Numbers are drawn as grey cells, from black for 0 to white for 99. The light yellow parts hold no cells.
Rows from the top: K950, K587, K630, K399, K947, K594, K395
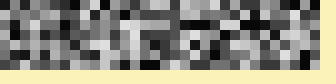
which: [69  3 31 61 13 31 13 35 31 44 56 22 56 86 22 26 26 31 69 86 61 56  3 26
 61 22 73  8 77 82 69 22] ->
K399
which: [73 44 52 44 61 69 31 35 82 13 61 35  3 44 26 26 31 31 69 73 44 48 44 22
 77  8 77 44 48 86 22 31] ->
K587
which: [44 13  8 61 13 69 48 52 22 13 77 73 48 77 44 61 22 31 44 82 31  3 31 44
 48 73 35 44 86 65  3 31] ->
K594
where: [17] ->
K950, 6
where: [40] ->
K395, 3

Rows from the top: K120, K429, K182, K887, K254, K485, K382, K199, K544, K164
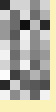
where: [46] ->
K199, 2
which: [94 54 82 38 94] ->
K164
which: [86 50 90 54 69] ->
K254
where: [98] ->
K199, 0
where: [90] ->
K254, 2

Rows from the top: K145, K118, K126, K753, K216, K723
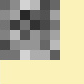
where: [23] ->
K126, 1
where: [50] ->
K753, 0

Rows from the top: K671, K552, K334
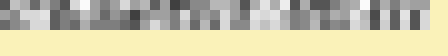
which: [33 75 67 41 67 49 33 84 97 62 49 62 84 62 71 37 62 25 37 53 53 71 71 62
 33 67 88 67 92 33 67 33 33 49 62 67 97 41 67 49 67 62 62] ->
K671
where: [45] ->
K552, 24
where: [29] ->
K552, 37
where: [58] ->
K552, 11
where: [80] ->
K334, 38

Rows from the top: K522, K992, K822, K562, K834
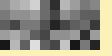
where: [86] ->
K834, 3
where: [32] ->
K822, 4
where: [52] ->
K522, 9
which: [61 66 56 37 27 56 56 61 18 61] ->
K562
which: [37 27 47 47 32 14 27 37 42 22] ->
K822

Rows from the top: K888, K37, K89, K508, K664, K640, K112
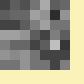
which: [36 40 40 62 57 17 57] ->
K37
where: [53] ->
K640, 1
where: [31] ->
K888, 2

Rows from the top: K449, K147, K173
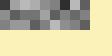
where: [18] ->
K449, 6
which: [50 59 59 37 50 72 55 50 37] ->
K173
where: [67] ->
K449, 3
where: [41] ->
K147, 7

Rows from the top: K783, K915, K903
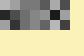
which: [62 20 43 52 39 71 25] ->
K903
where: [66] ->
K783, 5
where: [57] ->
K915, 4
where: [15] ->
K915, 0
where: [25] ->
K903, 6

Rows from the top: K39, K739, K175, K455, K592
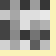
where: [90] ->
K739, 4
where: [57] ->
K175, 1
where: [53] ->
K455, 1
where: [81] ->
K592, 0
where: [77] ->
K739, 0

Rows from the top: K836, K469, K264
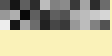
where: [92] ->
K264, 0
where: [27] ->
K264, 5
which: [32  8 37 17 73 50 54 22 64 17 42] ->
K836
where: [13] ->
K264, 4
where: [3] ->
K469, 2

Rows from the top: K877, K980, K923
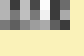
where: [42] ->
K877, 6
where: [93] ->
K980, 4
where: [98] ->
K877, 4
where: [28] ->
K877, 3

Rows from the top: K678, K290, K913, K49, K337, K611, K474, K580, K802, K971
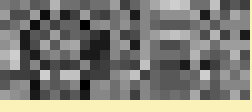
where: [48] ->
K678, 0
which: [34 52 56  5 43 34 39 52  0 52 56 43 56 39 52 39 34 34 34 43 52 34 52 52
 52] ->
K802
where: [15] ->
K474, 4

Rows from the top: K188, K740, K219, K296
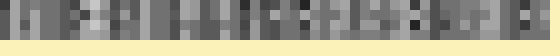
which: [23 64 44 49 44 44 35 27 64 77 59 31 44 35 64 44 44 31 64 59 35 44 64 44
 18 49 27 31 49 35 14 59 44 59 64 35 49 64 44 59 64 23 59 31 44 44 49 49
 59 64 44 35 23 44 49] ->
K188
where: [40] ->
K740, 44
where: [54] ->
K296, 31

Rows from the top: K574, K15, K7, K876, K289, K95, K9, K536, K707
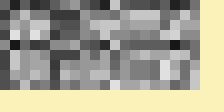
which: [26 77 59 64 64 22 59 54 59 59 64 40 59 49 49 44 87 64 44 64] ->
K9
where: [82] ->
K876, 17
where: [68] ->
K7, 1

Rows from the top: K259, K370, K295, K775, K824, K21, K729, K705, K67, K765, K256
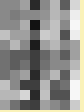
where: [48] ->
K370, 1
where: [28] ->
K256, 2
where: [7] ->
K295, 3
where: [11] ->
K824, 3
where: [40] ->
K21, 4
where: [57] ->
K370, 4
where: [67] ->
K295, 2

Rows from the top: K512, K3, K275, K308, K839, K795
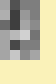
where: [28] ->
K839, 1
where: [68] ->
K3, 0
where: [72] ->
K308, 1

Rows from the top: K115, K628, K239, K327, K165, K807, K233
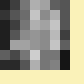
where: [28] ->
K807, 1
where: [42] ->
K628, 2
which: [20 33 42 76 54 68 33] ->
K628
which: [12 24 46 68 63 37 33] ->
K115

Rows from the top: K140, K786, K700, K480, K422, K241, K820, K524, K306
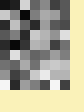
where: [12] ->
K140, 1
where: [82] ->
K140, 2

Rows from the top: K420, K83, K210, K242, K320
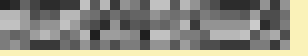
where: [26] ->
K420, 3
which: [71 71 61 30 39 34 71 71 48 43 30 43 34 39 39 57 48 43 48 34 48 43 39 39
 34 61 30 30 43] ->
K83
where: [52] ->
K242, 13
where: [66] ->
K242, 27
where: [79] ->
K210, 25

